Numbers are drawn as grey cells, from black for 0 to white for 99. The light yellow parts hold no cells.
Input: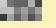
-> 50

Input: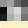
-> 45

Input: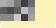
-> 63

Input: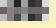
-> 85

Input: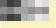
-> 85

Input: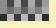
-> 18
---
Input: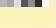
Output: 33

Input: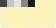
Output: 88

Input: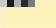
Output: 69

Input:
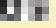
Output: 88

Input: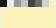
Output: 76

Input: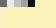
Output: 74
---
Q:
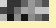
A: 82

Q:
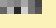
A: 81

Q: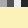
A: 92

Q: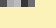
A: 73

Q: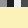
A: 92

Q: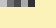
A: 76

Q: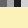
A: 82
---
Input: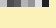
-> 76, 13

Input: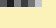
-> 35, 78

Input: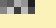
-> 41, 29

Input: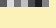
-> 36, 51

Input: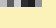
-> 74, 58

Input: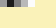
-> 61, 98

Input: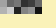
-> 63, 7

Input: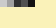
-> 79, 7

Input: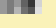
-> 59, 87
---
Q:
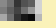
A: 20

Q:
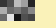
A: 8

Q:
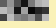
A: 52

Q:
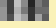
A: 75

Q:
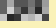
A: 21

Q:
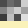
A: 29
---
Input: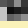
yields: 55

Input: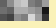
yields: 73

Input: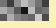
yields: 56

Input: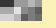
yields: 60

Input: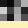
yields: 37

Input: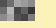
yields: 65

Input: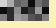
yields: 38

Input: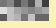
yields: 30
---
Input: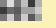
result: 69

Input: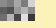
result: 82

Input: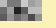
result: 67

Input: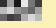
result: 24

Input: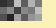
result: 47

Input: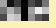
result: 45

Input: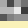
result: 44

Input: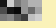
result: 69
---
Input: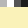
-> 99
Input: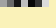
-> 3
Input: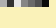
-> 41
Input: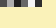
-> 40
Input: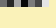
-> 48
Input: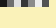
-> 54
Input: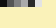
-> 66
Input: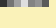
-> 51
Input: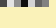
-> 82
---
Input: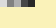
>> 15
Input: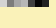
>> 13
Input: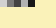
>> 9
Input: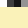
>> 57
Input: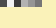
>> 46
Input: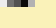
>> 69
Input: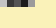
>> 60
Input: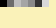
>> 84
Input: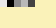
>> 26
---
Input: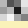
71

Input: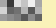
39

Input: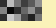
3

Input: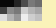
53

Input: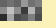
75

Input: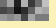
33

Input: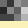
53

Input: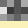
22

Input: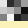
72

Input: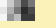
68
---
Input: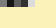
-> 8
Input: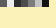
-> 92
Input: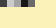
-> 79
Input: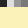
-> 86
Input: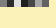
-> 17
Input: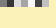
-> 21
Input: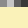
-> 77
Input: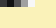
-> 7
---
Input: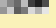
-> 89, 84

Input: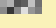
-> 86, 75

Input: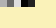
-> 86, 69

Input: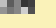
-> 80, 74

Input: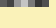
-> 76, 59

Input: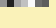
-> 97, 75

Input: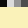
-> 85, 57

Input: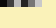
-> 78, 73
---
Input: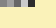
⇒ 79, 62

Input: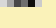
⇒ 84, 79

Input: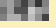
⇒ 78, 73

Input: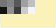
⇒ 95, 79

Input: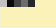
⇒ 75, 42

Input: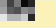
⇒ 89, 79

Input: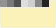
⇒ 86, 80

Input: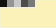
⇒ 78, 58

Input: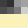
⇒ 80, 63

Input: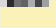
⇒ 84, 67
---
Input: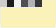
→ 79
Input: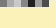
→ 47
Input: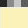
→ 15
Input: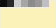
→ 5
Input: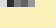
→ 85
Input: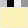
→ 77
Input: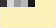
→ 20
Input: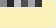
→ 53
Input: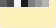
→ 38
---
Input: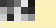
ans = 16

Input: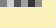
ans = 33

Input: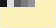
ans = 86

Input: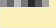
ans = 46

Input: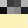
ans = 6

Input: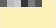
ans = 78
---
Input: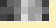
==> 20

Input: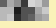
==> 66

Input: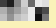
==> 46

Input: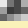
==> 79

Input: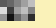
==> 18

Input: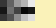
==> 86

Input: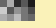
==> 40

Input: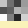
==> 81

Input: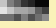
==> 54

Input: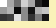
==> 8
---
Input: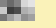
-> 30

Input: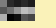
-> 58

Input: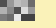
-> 31

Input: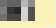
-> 16

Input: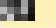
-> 33

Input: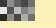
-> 73

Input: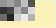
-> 69
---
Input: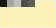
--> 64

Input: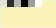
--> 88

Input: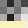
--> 72

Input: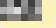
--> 74

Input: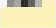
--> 71

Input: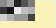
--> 80

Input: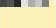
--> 77

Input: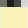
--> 44
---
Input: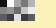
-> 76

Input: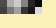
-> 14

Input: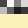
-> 50

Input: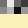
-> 39

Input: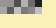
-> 42

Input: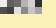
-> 81

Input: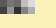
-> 74

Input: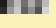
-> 43
